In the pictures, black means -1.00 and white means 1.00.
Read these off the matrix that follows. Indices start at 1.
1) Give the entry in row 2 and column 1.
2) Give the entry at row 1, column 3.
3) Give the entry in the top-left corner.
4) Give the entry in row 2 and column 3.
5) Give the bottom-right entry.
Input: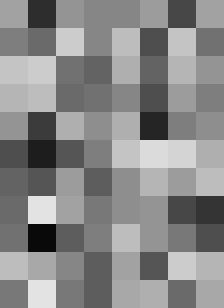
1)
-0.01
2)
0.16
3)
0.27
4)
0.60
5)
0.32

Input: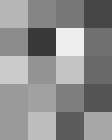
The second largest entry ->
0.59
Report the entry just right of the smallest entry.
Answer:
0.87
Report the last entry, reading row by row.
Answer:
0.31
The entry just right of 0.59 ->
0.16
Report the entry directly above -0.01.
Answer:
0.54
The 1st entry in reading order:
0.43

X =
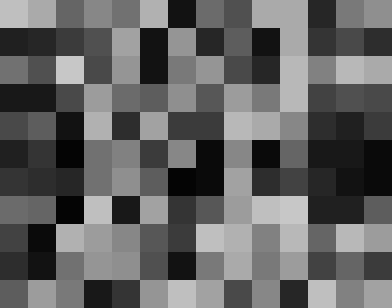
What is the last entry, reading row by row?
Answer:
0.27
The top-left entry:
0.50
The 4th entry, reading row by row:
0.06
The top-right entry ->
0.12
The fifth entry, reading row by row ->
-0.11
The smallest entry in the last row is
-0.81
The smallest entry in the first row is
-0.86
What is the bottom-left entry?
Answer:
-0.27
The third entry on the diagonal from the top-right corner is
0.01
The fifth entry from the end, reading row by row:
0.06
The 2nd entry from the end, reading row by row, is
0.01
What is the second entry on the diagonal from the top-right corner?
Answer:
-0.43
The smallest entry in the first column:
-0.81
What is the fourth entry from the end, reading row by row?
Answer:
-0.70

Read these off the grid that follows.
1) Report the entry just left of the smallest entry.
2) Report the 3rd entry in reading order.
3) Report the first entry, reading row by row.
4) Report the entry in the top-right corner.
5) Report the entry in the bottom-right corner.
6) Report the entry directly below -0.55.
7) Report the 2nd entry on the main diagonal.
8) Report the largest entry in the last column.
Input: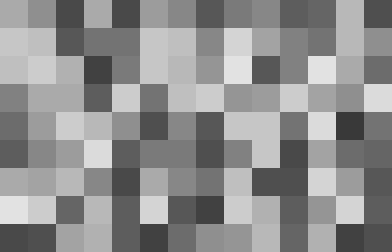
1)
0.72
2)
-0.43
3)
0.33
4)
-0.38
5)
-0.38
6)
-0.15
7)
0.50
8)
0.72

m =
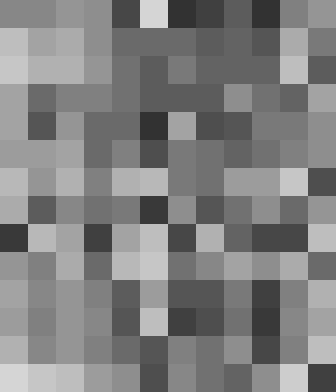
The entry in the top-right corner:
0.17
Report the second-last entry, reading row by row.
0.61
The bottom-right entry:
-0.50
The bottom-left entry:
0.67
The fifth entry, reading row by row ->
-0.44
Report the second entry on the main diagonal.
0.28
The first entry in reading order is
0.06
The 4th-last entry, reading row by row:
-0.22
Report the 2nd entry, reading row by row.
0.06

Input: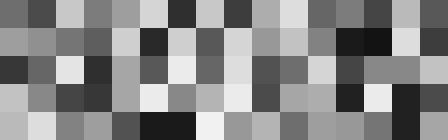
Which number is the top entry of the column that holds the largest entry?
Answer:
0.57
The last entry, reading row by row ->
0.30
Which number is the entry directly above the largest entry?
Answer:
0.41
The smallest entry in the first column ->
-0.57
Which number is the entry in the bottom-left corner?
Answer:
0.46
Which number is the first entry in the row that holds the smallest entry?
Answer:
0.24
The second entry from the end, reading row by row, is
-0.74
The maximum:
0.89
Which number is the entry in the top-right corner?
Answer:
-0.31
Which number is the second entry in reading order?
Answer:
-0.41
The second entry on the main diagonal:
0.13
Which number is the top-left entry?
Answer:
-0.14
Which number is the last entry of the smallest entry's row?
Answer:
-0.52
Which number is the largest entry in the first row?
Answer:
0.73
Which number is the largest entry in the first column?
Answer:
0.52
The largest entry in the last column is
0.52
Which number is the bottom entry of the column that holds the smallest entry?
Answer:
-0.08
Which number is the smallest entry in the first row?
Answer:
-0.63
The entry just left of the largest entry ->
-0.80
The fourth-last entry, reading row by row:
0.19
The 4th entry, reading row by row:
-0.03
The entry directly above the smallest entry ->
-0.46
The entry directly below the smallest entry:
0.07
